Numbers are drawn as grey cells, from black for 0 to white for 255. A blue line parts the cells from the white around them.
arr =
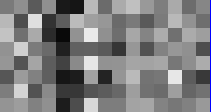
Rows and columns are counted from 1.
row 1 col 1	122
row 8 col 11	166
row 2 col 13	185
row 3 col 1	195
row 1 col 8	107
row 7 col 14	102
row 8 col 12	131
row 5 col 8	146
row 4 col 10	151
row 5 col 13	119
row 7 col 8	92
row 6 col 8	35
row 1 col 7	186
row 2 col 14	146
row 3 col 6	146
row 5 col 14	142
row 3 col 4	43
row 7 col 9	104
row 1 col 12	126
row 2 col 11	89
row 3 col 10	167
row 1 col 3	90
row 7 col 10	158
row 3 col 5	9
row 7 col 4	138
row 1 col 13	170
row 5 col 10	165
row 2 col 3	223
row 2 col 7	159
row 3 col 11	132

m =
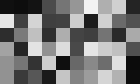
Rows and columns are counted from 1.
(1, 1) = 16
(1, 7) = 242
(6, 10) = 13
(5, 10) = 11
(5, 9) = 224
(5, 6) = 104
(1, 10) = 36
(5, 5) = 15
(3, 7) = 63
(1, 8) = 175
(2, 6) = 205
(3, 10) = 170
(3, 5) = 174
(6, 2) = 58
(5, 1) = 146
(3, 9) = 41
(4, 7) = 229
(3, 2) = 122

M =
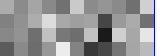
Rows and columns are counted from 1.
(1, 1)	172
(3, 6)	110
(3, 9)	207
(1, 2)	139
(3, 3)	111
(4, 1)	92
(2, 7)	163
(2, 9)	154
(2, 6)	159
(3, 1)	136
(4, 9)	117
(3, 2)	147
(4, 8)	71

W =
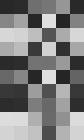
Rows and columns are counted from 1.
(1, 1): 40
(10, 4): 77
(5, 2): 45
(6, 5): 37
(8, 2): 46
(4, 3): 57
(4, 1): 170
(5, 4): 114
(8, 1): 44
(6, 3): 38
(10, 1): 211
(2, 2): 163
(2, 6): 130
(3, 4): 84
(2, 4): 223
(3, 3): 190
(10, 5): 179
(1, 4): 118

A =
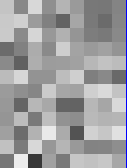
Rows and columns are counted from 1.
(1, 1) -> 196
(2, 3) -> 155
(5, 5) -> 157
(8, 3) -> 183
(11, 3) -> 216
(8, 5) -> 100
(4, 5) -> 206
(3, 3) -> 214
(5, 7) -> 183
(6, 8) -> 137
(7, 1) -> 155
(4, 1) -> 107
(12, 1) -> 118
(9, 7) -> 185
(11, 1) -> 193
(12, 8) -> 199
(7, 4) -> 203
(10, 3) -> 178
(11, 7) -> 131
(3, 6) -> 149
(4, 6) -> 163
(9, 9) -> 181
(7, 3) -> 134
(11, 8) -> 132
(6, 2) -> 214
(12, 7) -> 193
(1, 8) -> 119
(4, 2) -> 129
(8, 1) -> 152
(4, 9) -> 148
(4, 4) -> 138

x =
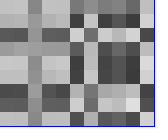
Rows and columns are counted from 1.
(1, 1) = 193
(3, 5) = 92
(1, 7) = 141
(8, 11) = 79
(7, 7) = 117
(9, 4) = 189
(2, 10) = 60
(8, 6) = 206
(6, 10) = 59
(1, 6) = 120
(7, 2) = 76
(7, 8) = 168
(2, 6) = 64
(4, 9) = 103
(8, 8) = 197
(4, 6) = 91
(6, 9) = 83
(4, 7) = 185
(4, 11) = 188
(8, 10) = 223
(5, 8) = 68
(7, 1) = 75
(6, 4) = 184
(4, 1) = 155
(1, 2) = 195
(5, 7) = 188
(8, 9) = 188
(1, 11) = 191
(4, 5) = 153
